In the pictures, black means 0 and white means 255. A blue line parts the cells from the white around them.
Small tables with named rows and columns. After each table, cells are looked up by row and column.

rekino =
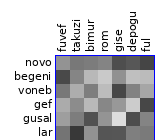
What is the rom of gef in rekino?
135
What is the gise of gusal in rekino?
221
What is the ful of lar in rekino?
122
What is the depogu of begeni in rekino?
191
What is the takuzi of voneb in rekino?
173
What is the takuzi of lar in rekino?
56
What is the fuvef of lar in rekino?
116
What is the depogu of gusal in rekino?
77
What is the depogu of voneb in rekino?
130
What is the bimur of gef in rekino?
185
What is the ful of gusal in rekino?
132

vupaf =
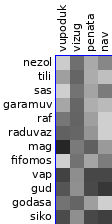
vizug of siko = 143
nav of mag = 154
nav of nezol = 135
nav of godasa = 207
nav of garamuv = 186
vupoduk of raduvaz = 97
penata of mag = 96
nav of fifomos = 124
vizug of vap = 142
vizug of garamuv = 102
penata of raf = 159
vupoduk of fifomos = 207
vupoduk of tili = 159
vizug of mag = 122
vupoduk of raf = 118
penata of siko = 72
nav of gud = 55
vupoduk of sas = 207
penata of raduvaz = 149

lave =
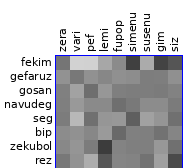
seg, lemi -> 150
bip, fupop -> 105
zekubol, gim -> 152
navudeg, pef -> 138
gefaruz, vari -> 120
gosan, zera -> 128
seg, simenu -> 95
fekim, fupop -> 139
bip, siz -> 133

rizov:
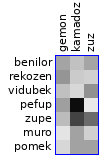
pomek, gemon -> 215
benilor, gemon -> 164
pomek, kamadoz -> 162
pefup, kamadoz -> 13
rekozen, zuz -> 208
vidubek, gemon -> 192
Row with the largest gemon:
muro

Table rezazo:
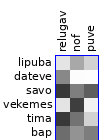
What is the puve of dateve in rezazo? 253
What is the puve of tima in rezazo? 210
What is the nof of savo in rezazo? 126
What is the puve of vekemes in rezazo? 242
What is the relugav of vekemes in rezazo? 228
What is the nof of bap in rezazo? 147
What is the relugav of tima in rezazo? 56
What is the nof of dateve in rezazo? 252
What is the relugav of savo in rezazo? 56
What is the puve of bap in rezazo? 125
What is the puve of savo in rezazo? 94
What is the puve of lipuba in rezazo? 210
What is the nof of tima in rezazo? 115
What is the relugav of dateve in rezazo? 136
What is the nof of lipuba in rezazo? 168
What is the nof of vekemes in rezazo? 62
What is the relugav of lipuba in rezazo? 228
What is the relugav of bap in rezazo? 109
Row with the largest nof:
dateve

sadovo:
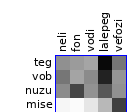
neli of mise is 246
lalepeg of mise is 184
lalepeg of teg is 9
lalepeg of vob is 34
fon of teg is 155
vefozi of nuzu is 145
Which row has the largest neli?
mise

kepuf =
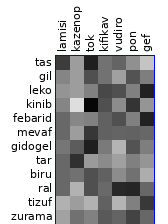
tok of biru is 80
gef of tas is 196
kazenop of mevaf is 157
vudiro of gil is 160
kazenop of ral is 178
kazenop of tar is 48
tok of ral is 80

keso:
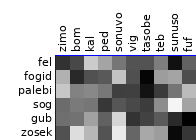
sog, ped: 55
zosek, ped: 83
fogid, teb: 157
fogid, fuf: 77
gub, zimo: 111
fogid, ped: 89
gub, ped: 97
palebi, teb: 59
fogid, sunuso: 164
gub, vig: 51
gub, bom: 114

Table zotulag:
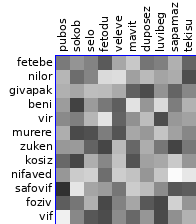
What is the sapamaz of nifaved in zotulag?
251
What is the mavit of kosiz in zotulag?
83
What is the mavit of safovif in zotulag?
204
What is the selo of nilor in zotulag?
133
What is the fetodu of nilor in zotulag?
218
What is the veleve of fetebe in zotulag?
167
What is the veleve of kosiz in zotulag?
194
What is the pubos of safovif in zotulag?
48
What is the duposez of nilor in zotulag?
186
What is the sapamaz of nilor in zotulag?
172
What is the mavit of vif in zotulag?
104
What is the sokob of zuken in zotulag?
154
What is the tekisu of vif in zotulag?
178
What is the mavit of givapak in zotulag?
96
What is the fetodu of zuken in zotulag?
70
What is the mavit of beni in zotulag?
226
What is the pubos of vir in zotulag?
138
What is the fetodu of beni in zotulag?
120
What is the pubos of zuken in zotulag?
152
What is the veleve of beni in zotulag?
94

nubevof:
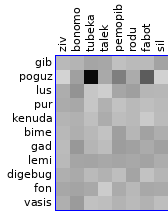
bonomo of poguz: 160
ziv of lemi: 185
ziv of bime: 184
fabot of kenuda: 202
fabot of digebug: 194
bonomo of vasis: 155

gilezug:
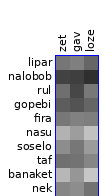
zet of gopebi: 93
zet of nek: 134
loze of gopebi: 101
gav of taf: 115
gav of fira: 129
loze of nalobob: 47
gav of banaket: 150
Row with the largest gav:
nasu

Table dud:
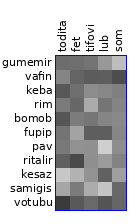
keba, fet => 111
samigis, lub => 196
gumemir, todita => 109
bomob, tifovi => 118
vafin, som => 77
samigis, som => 104

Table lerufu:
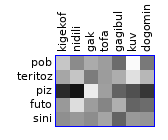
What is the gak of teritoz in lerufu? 124
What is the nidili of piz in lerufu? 19
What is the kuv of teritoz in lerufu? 224
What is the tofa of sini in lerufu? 165
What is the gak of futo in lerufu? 157
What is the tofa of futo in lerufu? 133
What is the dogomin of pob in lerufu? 121
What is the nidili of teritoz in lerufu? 197
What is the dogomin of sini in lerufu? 149
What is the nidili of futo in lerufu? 221
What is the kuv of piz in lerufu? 80
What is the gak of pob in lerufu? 171
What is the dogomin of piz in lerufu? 54
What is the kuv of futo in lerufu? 100

